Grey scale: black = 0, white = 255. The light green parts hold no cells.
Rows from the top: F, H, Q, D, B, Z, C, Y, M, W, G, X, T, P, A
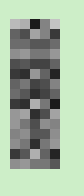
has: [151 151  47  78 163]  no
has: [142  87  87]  yes
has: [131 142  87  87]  yes

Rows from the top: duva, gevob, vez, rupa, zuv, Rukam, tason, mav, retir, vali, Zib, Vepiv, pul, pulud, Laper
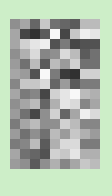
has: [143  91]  yes
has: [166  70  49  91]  yes

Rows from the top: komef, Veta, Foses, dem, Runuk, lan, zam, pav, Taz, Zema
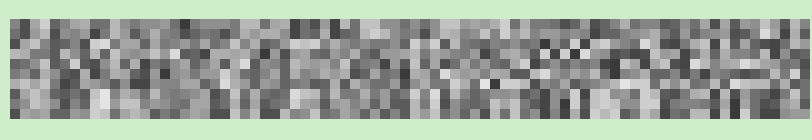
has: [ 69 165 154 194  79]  no
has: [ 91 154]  yes

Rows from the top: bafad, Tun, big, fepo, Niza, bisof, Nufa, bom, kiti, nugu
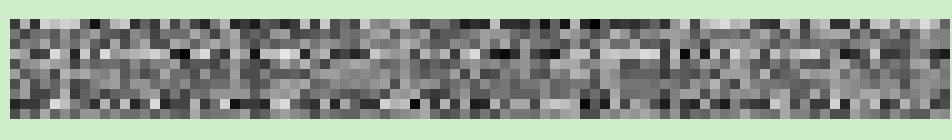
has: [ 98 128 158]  no
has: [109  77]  yes
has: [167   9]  yes
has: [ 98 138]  yes
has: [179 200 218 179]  yes
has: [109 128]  yes
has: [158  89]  yes

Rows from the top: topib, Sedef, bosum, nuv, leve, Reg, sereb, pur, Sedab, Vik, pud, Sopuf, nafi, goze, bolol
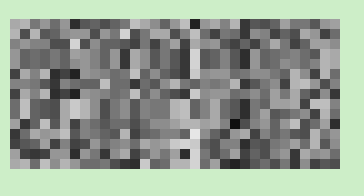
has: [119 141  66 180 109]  yes
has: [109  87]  yes
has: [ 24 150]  no
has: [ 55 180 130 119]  no
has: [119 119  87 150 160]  yes
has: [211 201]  yes
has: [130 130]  yes

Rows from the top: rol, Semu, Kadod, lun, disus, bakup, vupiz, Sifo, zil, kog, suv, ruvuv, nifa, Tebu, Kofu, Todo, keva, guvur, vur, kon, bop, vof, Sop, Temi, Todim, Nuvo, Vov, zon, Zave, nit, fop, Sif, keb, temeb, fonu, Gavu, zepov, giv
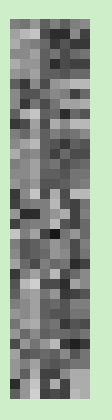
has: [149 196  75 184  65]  no
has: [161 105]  yes
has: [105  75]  yes
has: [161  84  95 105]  yes
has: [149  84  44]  no
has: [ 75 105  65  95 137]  no

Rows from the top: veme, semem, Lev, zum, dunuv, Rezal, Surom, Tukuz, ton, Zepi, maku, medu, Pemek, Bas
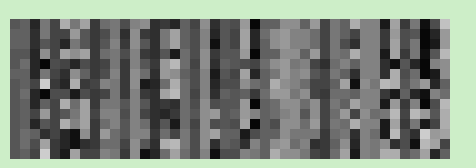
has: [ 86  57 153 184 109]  yes
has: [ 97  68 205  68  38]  no
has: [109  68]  yes

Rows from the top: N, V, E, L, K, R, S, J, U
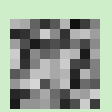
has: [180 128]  yes
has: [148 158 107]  no
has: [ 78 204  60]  yes
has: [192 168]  yes
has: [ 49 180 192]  yes
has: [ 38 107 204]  no

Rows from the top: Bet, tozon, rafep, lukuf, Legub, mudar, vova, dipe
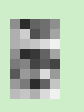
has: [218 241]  yes
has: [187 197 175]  yes
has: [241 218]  no
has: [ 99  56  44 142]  no
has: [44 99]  yes
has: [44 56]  yes
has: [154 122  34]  no

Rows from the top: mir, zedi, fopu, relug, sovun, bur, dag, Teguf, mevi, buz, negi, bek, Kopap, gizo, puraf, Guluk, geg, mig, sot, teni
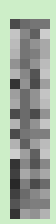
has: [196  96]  no
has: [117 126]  yes
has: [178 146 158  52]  no
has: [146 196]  yes
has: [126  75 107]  yes

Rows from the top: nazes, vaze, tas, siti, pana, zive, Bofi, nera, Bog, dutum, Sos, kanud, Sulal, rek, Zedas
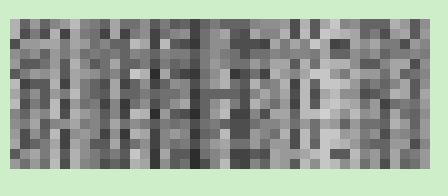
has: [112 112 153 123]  yes
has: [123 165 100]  yes
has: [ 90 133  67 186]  yes

